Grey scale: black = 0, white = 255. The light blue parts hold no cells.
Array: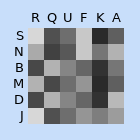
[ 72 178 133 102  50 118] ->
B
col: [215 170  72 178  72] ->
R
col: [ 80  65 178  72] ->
Q

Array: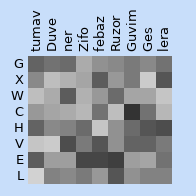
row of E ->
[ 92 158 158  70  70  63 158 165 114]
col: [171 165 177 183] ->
Zifo
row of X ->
[137 190 177 165  92 152 122 203  85]
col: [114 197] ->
febaz

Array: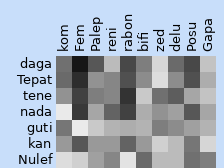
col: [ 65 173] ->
rabon
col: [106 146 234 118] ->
kom
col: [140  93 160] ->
delu
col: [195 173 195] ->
Gapa
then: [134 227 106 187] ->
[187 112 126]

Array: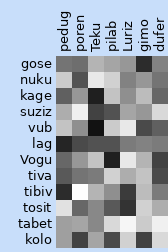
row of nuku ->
[203  82 232 209 130 151 116]
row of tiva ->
[ 89 116 123 209 173 195  74]
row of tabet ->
[159 165 136 217 246 203 240]
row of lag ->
[ 37  74  82  82 123 130 123]
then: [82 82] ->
[123 130 123]
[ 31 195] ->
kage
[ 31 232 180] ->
Vogu

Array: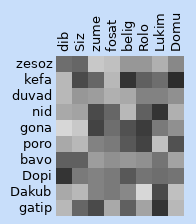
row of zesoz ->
[110 102 200 192 151 151 176 136]
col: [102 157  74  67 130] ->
zume
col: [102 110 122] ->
fosat
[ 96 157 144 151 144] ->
bavo
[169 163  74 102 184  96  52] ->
nid
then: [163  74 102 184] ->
[ 96  52 176]

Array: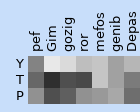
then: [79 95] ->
[145 153 168]
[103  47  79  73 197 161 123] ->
T
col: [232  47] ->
Gim
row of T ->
[103  47  79  73 197 161 123]
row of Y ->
[131 232 218 190 197 161 182]
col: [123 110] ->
Depas

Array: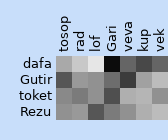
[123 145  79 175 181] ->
toket
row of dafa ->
[169 200 230  12 101  72 101]
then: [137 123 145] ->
[ 79 175 181]
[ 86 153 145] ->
Gutir

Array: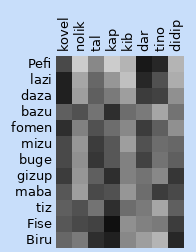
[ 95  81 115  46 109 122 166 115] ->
bazu
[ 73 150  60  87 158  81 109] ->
mizu
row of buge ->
[ 73 144  54  87 129  66 115  95]

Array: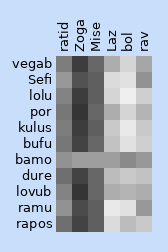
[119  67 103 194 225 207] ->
bufu
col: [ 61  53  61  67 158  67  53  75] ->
Zoga
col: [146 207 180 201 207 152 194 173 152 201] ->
rav

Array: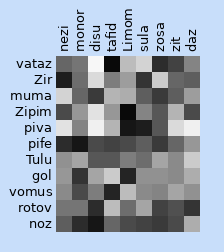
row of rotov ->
[117 117  44 188 109 165  66  80  52]
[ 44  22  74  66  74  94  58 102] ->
pife
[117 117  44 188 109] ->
rotov
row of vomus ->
[138  74 125  36 188 138 132 165 145]

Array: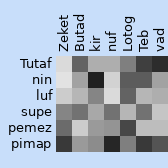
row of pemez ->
[107 204 154 148  71 189 189]
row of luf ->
[204 182 133 218  99 182 174]
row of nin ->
[226 162  32 210  92  92 162]
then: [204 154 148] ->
[ 71 189 189]
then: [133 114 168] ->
[114 182 114]
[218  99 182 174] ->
luf
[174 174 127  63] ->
Tutaf

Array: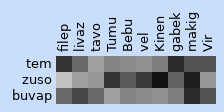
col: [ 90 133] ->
Bebu
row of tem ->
[ 51 105 159 133 139 146 126  44  83  83]
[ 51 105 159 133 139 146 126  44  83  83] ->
tem
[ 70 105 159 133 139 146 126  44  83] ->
buvap
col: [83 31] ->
makig

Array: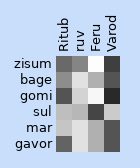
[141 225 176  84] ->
bage
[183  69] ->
sul
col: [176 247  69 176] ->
Feru

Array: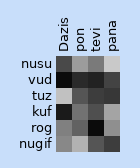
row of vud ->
[11 42 34 67]
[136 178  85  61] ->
nugif
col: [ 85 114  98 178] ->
pon
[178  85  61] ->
nugif
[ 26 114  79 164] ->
kuf
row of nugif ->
[136 178  85  61]
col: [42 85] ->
pon

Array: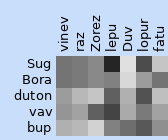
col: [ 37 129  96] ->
lepu
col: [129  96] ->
lepu
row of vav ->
[149 162  96  68 170 122 162]

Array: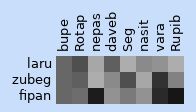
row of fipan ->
[103 109  28 146 122 146  42  22]
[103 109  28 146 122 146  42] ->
fipan
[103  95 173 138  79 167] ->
zubeg
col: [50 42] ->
vara
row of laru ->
[103  79 167  95 173 138 146 173]

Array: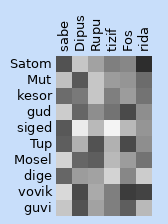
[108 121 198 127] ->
kesor
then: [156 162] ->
[211 135 204]
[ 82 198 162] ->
Satom

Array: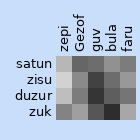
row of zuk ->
[131 159  86  45 167]
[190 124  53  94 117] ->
duzur
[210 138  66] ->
zisu
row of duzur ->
[190 124  53  94 117]

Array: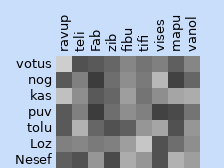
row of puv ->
[ 89 128  60 110 142 128  66  74 116]
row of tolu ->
[ 89 178 102  81  95 150 165  81 150]
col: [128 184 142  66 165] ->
vises
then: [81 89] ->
[102 134 116]
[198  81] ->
Loz

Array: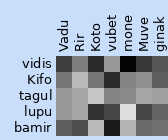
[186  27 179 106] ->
bamir
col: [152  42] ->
vubet
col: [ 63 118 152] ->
Vadu
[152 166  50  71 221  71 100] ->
lupu

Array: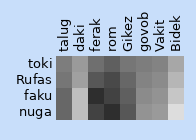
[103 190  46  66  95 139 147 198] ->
faku
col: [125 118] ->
talug
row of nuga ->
[103 190  66  46  87 147 154 221]
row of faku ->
[103 190  46  66  95 139 147 198]
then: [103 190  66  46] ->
[ 87 147 154]
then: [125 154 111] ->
[ 95 118 125]

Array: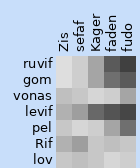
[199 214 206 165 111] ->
pel
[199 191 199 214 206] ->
lov
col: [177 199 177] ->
Zis

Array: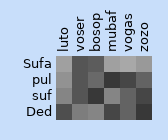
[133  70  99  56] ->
Ded
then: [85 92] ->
[160 168 153]
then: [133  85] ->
[ 56 133  99]
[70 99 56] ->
Ded
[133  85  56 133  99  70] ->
suf
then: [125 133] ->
[70 99 56]
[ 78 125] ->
Ded

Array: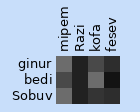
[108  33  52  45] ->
Sobuv
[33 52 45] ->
Sobuv
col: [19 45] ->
fesev
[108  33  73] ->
ginur
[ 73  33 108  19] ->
bedi

